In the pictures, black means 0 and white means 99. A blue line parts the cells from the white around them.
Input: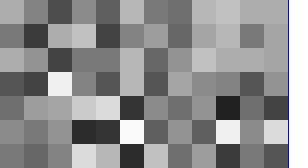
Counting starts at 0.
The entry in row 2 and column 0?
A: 67
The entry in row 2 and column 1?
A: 57
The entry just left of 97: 20
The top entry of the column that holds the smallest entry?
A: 75
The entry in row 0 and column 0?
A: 67
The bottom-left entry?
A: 47
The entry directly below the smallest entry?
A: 93
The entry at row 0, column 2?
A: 30
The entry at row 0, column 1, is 51
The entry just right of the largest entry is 37
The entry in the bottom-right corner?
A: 33
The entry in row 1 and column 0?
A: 47
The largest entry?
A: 97
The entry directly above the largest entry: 20
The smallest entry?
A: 13
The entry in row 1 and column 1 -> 23
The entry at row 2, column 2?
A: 26
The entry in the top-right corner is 67
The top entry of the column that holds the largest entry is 71

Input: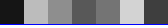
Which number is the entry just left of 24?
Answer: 82
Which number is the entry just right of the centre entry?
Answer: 45

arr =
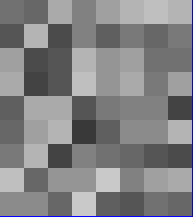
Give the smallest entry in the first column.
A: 33
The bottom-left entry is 54
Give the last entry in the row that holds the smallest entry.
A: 70
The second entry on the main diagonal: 70
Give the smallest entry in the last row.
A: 33
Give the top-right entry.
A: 70
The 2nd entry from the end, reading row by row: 44
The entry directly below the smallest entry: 50
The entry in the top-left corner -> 44
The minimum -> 22
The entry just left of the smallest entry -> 70
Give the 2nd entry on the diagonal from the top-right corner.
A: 40
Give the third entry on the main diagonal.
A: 33
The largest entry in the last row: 78
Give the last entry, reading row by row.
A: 40
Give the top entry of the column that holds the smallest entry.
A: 50
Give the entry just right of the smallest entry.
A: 37
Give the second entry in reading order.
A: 40
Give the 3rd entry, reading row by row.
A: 66

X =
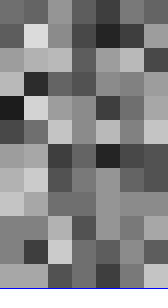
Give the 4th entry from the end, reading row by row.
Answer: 43
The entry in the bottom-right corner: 76
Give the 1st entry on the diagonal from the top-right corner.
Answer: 39
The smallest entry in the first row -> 24
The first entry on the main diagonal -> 43
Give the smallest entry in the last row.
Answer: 24
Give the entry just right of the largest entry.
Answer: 54
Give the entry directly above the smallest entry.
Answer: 72
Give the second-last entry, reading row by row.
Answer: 47
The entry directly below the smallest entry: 28
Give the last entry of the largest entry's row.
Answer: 61
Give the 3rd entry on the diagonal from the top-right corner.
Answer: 61
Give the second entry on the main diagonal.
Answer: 85
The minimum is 11
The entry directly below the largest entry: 69
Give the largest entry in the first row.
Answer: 58
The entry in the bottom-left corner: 65
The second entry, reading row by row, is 39

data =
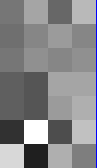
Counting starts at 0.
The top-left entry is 46
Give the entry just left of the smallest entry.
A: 84
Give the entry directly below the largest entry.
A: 12
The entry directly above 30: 60
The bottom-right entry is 49
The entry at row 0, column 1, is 64
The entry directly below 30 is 68
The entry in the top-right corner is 72
